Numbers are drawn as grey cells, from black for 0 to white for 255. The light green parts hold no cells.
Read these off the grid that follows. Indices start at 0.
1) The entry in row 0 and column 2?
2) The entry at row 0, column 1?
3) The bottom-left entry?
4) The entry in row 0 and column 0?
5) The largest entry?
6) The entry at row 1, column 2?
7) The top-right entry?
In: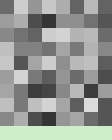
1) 149
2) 205
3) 136
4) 107
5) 219
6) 77
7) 99

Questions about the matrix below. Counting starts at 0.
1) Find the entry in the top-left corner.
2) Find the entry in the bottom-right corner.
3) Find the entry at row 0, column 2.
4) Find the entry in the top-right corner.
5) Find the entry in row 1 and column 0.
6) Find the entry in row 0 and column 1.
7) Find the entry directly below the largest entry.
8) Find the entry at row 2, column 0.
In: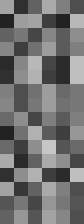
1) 163
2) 78
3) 98
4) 78
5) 34
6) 48
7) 170
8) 98

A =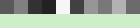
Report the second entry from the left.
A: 128
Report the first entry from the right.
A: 107
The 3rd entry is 50

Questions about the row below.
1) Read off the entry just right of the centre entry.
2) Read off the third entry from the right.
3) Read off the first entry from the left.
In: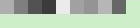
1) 161
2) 148
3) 174
